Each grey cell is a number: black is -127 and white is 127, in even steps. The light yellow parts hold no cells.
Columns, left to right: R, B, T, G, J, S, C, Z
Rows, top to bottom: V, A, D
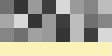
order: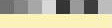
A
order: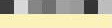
D
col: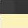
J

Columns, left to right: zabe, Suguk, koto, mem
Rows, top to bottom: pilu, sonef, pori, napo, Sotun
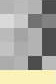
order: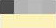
pilu
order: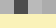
Sotun
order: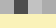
napo
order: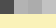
napo
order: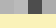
Sotun
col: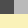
mem
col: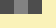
mem

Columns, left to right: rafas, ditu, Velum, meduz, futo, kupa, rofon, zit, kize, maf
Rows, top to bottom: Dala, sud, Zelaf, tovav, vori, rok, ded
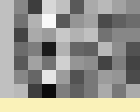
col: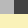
zit
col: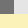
meduz

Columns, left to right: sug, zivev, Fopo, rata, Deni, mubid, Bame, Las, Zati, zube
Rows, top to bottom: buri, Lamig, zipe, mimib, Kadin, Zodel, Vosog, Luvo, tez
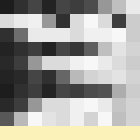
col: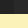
sug
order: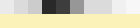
Kadin

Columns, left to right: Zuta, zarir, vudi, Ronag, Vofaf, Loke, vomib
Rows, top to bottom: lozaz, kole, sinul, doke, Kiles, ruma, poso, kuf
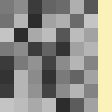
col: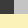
Zuta
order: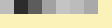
kuf
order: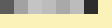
kuf
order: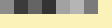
doke

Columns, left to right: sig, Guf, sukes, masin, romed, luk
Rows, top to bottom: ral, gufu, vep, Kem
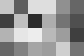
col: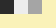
sukes
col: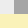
sukes
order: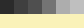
gufu
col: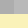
masin
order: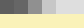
ral

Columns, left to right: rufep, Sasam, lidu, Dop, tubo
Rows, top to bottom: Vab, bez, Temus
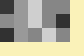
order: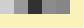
bez
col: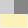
lidu
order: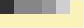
Temus

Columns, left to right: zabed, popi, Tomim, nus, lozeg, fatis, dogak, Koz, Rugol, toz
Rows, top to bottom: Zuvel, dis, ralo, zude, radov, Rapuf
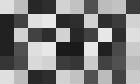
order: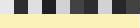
ralo
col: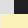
zabed
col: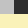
fatis
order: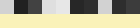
dis

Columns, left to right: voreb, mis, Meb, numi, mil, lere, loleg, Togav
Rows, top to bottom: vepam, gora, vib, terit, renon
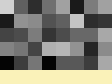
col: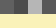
mil
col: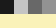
lere
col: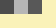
mil

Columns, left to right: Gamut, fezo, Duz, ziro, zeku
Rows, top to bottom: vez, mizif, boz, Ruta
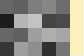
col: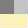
Duz
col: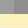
Duz
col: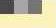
zeku
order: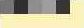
Ruta

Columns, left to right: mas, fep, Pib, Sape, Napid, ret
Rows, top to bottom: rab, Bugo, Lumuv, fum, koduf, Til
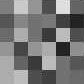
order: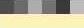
Lumuv
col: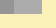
mas
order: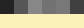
Bugo
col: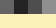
ret
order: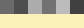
Til
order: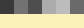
Lumuv

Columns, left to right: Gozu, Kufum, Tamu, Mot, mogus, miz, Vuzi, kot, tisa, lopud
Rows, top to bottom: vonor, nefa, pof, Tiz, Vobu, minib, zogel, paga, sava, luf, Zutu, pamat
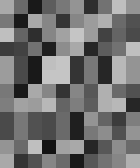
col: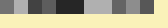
kot
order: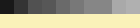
zogel

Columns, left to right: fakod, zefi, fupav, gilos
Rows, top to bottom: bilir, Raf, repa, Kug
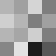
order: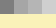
repa
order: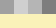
Raf
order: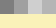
Raf
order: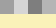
bilir
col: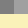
gilos
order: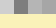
repa

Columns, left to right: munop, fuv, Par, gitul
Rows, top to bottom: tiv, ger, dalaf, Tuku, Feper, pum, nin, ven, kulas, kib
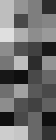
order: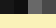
pum
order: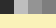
tiv

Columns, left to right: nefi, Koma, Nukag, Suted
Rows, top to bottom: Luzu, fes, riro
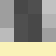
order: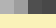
fes
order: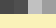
Luzu
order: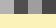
fes
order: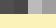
riro
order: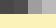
riro

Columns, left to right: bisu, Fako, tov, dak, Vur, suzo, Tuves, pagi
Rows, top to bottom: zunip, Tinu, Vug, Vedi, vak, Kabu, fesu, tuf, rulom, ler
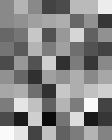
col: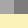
bisu
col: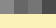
bisu
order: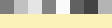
ler
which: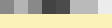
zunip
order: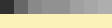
Kabu

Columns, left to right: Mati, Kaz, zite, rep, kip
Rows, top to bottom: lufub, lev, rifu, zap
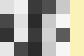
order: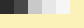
zap
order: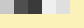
lufub
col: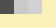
rep
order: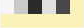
lev
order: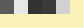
rifu
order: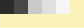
lev
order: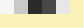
zap

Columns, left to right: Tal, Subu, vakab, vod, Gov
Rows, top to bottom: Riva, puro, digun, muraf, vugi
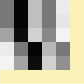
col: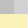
vakab
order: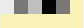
Riva
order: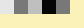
puro
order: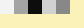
digun
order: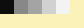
digun
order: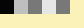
puro
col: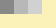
vod

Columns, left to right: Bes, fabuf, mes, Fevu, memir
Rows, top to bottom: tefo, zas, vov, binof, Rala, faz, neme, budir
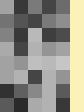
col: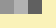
fabuf
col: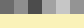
memir
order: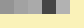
binof
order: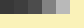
vov
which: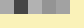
binof
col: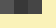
fabuf

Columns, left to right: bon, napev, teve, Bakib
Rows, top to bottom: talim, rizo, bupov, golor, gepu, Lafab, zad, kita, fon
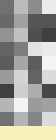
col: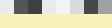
Bakib
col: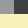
bon
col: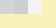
napev

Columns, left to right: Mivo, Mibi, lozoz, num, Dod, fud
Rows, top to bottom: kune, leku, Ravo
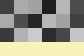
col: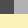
Mibi
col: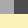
Mibi
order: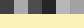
leku
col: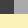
Mivo

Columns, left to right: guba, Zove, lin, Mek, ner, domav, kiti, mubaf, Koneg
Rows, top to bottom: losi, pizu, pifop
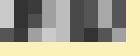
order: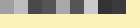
losi
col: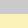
guba

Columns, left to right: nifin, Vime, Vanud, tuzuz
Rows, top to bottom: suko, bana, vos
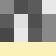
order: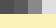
bana
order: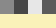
vos
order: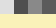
bana
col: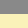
tuzuz
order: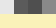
suko

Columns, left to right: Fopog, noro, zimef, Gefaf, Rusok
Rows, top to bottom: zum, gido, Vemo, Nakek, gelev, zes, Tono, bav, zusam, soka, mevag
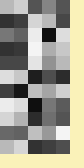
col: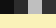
zimef
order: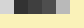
mevag
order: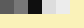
bav
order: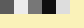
bav

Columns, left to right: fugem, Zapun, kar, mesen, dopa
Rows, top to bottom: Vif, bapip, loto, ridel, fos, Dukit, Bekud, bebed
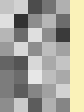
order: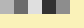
bapip
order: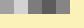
Bekud
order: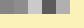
bebed
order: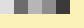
loto
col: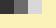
Zapun

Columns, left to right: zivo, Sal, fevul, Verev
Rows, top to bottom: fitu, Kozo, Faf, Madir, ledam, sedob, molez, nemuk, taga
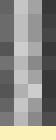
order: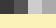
Madir
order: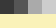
Madir

